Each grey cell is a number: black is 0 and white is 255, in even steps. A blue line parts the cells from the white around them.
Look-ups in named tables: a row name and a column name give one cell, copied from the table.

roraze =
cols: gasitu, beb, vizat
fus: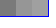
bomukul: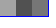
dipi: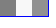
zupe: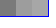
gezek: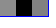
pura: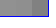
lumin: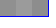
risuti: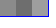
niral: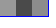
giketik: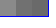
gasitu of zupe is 122
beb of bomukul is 81
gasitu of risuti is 139
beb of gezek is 1
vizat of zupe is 167
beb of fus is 150
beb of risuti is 110
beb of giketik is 113
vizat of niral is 140
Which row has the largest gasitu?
bomukul

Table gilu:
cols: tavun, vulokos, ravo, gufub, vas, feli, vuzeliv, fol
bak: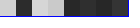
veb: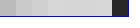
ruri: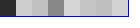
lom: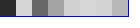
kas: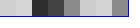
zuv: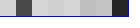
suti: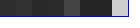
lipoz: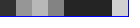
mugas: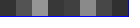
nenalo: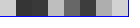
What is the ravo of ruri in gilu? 193
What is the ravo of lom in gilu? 104
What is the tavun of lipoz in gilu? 49
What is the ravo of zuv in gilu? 214
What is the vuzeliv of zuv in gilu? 195
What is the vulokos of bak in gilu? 44
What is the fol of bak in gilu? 52
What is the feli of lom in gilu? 215
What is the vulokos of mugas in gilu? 83
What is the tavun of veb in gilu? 186
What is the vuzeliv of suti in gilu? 36

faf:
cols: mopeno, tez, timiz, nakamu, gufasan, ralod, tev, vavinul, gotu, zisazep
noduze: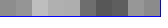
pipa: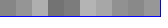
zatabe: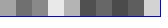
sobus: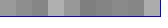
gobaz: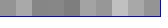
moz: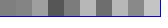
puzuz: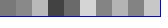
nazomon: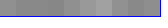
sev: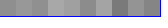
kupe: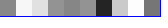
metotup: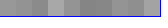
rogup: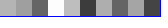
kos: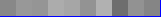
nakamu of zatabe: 233
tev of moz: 110
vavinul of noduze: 94
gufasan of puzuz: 106
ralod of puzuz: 213
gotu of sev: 148
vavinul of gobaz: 192
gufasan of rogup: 190
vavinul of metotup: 148
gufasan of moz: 124

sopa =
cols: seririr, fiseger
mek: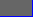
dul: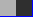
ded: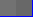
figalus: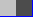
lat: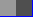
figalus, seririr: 195
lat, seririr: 154
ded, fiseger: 104
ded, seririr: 114
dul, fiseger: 47
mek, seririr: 102
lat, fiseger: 79
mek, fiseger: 102
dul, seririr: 178
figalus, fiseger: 76

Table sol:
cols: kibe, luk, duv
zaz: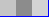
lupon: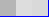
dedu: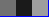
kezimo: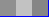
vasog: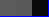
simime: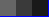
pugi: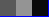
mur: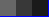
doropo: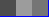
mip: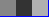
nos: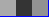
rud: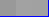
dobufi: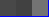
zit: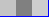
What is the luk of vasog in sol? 89
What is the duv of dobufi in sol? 115
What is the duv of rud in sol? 161
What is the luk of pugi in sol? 148
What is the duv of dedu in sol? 158
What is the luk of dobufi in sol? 65
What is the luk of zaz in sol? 140
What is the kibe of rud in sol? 153
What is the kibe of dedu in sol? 113
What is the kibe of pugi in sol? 89
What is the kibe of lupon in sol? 181
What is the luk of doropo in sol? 156
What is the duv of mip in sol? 176
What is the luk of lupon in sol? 221
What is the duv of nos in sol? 146
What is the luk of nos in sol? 52
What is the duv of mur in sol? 26
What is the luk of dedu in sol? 26

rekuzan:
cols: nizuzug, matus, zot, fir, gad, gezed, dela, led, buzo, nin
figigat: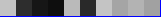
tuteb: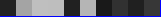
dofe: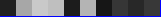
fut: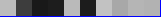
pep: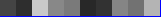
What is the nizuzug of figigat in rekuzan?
195
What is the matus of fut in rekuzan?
61
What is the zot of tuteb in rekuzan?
191
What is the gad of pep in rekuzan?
122
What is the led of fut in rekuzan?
168
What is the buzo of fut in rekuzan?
181
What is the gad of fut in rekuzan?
186
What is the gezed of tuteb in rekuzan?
181
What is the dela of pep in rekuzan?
50
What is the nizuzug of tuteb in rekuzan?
34
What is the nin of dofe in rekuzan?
56

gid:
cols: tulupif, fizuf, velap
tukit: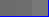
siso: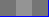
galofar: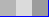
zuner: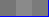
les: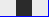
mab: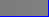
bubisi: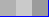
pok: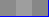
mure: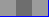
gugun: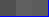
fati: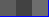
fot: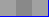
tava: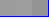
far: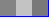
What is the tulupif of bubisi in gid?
177
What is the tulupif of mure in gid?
154
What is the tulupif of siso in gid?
117
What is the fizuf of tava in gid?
158
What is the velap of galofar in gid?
156
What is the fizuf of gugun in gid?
96
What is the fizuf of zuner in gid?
138
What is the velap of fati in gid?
109
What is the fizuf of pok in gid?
158
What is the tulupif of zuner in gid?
118
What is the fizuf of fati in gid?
66
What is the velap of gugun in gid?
92
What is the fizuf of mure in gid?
110
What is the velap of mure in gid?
155
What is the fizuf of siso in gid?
148
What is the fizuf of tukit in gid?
110
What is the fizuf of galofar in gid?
219
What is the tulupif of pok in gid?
139
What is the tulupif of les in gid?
236

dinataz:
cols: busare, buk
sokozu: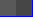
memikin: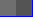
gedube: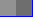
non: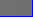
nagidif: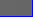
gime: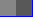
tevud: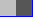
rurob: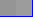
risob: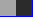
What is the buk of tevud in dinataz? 86
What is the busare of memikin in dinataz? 111
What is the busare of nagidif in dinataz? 103
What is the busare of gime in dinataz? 134
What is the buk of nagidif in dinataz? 102
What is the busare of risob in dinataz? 166
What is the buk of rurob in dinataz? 156
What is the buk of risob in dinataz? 43
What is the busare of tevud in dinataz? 192

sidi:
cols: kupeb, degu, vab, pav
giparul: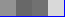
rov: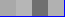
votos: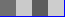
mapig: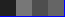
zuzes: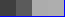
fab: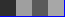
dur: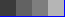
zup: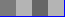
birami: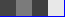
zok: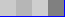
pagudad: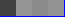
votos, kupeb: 112
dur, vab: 126
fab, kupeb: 46
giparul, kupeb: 146
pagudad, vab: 139
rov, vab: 112
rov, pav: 177
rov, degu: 182
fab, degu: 159
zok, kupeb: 202
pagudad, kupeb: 65
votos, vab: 93
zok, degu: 182
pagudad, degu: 148

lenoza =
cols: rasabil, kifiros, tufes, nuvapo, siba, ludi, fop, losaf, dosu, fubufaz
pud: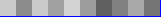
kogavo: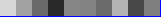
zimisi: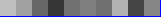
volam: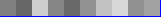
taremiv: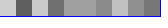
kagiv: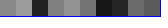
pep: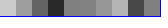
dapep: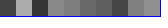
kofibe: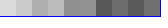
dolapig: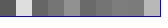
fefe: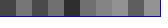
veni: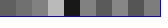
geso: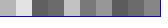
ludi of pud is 157
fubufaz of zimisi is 133
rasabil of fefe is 69
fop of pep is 151
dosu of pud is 169
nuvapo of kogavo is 41
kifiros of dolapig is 222
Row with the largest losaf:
volam

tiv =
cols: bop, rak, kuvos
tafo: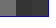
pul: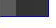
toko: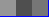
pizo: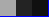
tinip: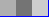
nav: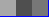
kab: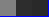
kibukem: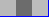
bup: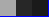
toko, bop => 150
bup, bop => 169
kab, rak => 45
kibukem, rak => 108
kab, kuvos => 41
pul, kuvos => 52
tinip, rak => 116
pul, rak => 50
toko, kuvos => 118
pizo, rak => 35
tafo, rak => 52
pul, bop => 91
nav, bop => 168

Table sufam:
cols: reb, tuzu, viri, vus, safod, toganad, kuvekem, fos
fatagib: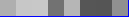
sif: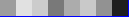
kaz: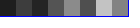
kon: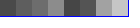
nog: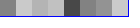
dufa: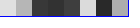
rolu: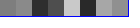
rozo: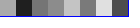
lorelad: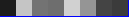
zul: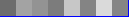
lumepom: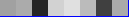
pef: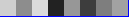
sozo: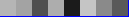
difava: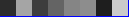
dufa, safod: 62
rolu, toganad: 41
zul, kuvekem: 218
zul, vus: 124
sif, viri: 204
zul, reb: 109

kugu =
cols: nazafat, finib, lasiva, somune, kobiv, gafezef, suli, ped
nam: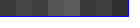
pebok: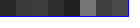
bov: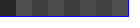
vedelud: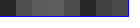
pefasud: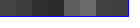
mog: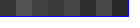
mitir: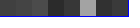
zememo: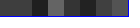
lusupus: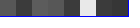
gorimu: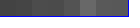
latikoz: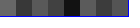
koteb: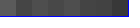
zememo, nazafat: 62
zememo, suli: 64
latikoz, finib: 56
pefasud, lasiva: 47
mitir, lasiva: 75
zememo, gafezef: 34
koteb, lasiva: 78
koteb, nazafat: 90
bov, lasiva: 63
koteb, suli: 66
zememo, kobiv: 52
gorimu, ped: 88
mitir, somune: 43
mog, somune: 59
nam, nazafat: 58
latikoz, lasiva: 89
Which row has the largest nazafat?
latikoz

